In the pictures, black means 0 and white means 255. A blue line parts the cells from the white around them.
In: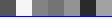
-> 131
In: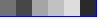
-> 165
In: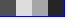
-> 166
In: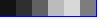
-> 97
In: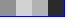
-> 178
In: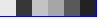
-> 195
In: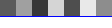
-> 55
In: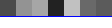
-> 166
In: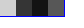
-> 19
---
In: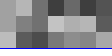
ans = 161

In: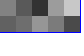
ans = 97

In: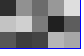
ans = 195

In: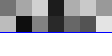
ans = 188

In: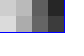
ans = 219

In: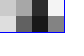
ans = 222

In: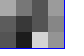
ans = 92

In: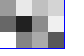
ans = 103

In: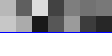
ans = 199

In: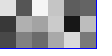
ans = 56
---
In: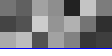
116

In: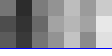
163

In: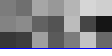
69

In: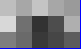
77

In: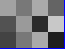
43

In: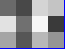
246
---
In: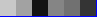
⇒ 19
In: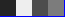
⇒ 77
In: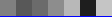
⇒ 107
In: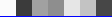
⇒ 161
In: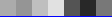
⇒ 191
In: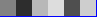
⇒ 184
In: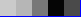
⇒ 120
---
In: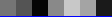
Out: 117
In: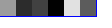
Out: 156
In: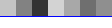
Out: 196
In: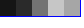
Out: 21
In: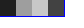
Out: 31
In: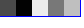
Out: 74
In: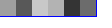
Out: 159
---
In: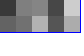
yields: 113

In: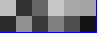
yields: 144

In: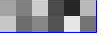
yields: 110

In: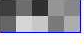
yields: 213

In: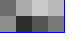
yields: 46

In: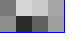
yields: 42

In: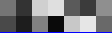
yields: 29
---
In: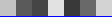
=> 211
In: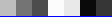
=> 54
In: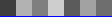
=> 110
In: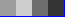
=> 53
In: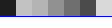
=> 217
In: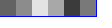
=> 121
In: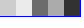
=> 50
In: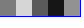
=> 146
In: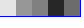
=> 108
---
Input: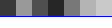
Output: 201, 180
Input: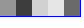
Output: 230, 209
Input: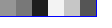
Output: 243, 198
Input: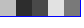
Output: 226, 191
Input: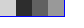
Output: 211, 153
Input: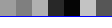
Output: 195, 176
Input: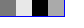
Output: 232, 170
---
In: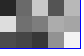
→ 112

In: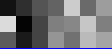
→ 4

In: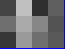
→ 170

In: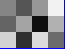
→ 164

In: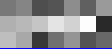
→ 184

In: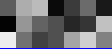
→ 150
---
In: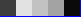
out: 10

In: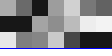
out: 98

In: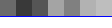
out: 190

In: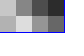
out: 44

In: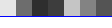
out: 84

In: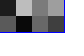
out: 158
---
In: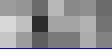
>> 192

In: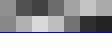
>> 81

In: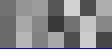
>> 168

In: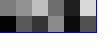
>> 146

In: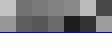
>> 114

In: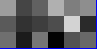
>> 50
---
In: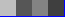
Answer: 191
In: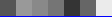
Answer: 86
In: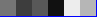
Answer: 117
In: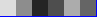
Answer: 221
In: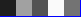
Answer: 30
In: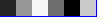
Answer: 36
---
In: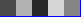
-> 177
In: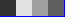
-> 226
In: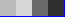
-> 215
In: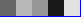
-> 184
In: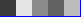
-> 229
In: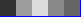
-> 157
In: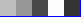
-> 151
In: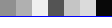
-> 176
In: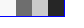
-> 110
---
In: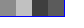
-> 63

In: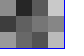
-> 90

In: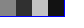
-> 194

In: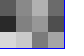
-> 177

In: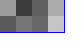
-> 97

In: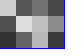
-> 114

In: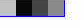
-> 69

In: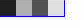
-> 82

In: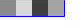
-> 63

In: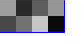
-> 93
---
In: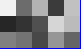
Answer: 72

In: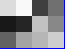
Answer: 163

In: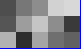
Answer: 165

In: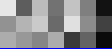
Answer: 58

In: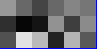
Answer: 34

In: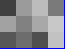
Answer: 109
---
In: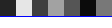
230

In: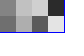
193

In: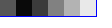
9

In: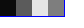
91

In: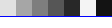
166

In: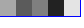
91

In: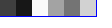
23
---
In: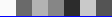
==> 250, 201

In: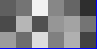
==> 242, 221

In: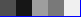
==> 240, 158

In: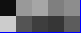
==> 204, 166

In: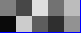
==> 223, 204

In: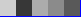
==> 207, 172

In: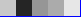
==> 231, 200

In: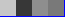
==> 199, 142

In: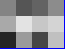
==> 227, 212
